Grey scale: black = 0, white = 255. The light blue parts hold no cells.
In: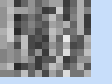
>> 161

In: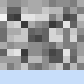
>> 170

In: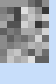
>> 151

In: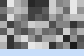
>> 65

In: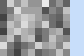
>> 98

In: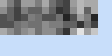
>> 169

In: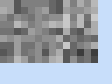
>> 158
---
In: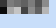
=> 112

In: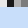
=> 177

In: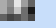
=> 230

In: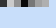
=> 145

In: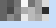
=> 116

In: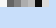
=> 130

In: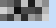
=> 59

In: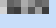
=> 112
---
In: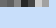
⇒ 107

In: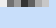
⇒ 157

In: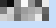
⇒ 156

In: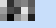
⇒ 118

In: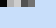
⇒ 114

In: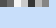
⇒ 133
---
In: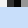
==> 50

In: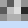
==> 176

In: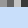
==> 99

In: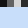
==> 99

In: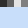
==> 99

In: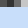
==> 51

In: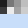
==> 235

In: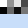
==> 104
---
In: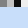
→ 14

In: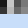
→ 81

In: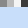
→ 244

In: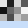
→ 215

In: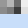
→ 107

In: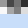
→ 113

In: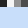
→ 145

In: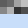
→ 162

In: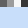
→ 246

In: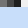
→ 31
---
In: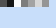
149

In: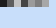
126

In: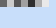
160

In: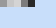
153

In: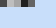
100

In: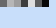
105

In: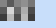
118
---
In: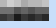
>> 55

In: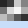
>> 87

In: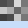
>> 200

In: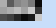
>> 26

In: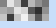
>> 87

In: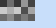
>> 123

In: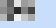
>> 197

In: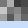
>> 148

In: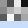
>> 105
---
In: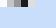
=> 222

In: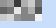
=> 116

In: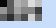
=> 191

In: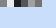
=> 115

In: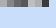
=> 59

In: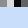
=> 98

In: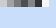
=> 246
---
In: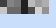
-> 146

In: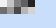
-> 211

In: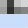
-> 131

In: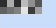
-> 158

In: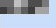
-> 162

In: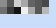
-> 183

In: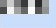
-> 145
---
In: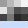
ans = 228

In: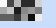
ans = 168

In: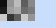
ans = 28

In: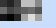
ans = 108

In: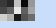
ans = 71

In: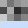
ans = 72

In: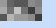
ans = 169

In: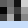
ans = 4
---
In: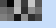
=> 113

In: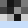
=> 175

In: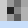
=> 152

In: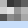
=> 139

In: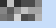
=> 106

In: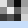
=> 85

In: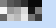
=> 201

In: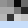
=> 52
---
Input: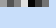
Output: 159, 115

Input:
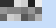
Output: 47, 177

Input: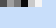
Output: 79, 244

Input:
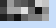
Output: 45, 167

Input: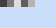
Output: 63, 179

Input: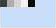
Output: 60, 8

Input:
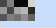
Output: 70, 100

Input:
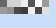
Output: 103, 224

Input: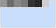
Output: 149, 207
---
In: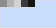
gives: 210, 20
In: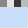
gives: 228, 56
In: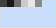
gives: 230, 23
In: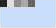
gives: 224, 37
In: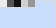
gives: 236, 18
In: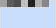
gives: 191, 34
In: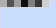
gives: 207, 16
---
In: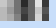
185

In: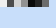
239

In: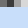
111

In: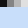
17

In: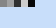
133

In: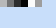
184

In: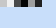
199

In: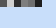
85

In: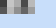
87

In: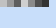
193
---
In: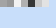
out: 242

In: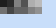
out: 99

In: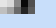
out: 105

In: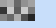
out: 173

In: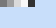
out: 218

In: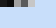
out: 161

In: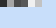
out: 75

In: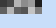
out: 96

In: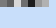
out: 216

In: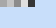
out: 140
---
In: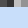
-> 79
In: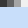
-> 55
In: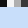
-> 16
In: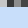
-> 198
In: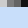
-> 204
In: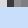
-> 218
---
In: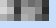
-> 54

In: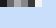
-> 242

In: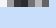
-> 100

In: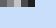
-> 31

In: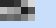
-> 216

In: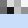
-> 246
